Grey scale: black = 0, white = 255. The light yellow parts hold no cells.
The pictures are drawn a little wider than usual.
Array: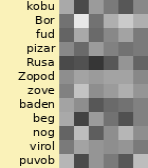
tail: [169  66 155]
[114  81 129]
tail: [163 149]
[142 149 122]
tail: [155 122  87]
[136]
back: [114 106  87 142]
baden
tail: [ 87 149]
[100]
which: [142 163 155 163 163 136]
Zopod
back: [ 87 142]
baden

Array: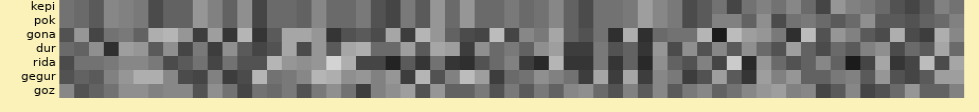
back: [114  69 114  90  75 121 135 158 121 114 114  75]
kepi
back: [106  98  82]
pok

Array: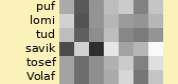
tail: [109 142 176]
[203 129 223]
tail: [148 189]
[203 129 197]
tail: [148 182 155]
[148 182]

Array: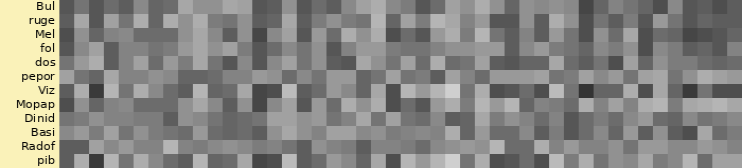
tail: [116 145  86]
[131 153 153 124 116 116 131 145 145 153 153  93 137 153 124 116 101 137
 124 145  78 137 124  93 101  86 131]
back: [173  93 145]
ruge

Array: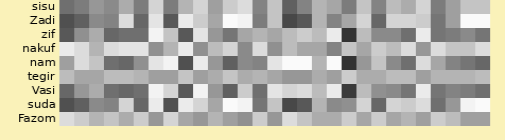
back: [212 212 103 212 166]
Zadi
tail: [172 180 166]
[151 151 172 159 204 172 172 188 188 159 180 180 180 188]
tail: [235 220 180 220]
[228 228 144 180 235 144 188 212 138 220 144 188 166 166 131 196 166 204
 188 220 151 220 196 196 220]

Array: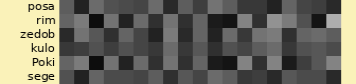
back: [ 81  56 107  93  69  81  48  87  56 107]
kulo
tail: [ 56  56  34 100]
[69 62 41]
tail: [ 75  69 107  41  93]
[ 62 115  93  56  56  34 100  69  62  41]
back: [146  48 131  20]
rim
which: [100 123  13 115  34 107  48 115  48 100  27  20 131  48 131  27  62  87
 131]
Poki

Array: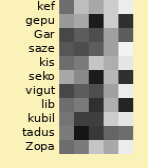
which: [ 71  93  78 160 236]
vigut
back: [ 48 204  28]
gepu
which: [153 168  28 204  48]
gepu
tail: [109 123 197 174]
[230]
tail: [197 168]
[236]

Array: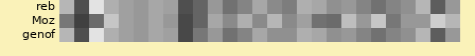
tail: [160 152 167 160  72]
[119 152 113 132 167 144 144 175 167 144 152 132 113 132 144 182  93 152]
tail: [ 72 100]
[167 138 175 138 182 138 160 113 107 190 152 198 119 152 152 206 182]
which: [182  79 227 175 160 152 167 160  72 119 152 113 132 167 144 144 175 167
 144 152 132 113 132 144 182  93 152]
genof
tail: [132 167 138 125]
[175 167 144 152 132 113 132 144 182  93 152]
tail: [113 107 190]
[152 198 119 152 152 206 182]
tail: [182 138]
[160 113 107 190 152 198 119 152 152 206 182]

